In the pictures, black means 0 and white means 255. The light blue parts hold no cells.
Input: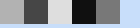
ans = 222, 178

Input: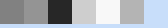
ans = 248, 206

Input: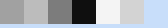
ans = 244, 211

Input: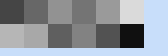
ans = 218, 182

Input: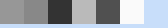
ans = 250, 186

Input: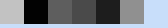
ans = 194, 144

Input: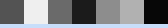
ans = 239, 177

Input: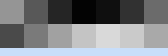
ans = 217, 202

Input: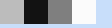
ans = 251, 188

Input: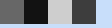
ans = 206, 103
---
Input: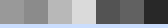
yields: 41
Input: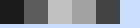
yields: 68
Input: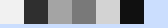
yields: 15
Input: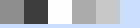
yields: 199
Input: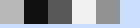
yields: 145
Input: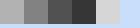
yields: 214
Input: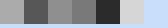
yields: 214
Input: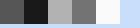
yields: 250
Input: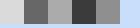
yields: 143
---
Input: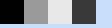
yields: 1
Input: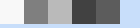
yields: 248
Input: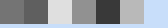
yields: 116
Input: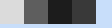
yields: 219
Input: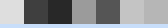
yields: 222
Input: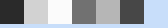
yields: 42
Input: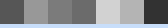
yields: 86
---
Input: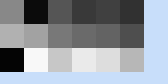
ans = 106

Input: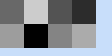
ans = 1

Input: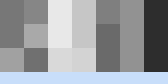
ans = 106

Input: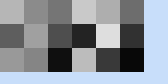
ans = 35

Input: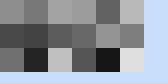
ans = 104

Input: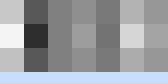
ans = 115
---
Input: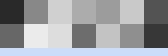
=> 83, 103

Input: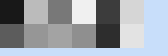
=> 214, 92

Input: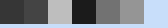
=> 149, 54

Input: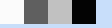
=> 3, 251

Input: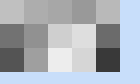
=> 185, 84

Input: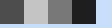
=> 30, 77

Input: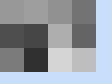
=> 115, 123

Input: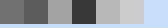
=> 204, 113

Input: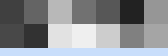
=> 150, 72

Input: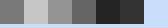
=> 50, 120
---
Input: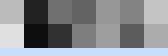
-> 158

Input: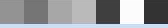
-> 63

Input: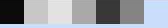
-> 169

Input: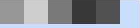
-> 121

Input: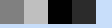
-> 191

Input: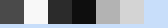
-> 14

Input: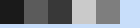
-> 56
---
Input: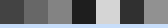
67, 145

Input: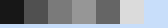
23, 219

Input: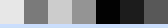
231, 88

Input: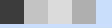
60, 175

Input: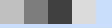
192, 219

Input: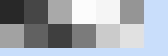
40, 225

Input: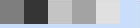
126, 224

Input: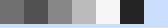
113, 36

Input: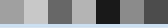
160, 76

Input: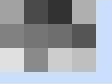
161, 191
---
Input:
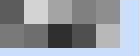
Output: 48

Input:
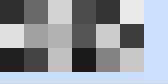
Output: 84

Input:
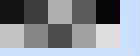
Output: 76

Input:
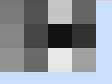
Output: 69

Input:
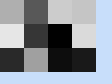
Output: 54

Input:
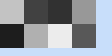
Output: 176

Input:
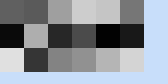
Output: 75

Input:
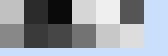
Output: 114

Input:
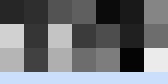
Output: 77
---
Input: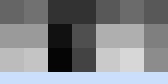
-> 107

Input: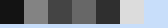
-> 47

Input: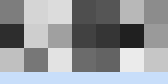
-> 184

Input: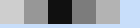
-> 124

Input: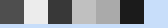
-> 170

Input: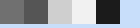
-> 241

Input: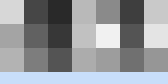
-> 62

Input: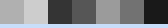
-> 114
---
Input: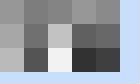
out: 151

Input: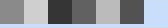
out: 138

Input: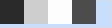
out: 42

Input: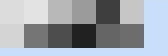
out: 220

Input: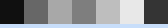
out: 16

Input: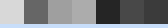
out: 216

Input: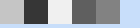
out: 197

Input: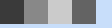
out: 58
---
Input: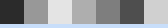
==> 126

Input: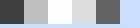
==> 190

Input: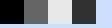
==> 101

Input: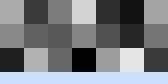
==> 31

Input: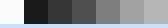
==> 79

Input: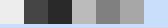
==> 128
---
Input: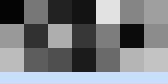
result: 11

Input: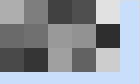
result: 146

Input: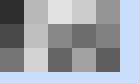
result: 109

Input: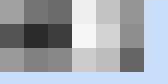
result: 211

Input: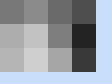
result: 126

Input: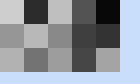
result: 63

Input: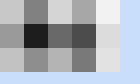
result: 76

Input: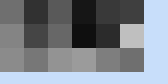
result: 43
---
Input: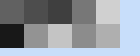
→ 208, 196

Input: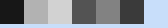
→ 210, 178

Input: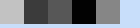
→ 194, 134

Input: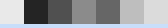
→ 233, 219

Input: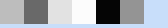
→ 252, 226

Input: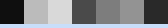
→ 217, 187

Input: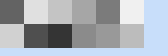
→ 240, 224

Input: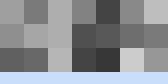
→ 204, 190
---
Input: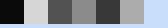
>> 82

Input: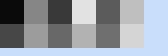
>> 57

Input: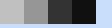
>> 51

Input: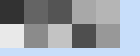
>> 84

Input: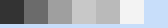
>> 159

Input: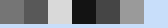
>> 217

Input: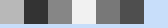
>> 134

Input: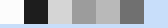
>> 213
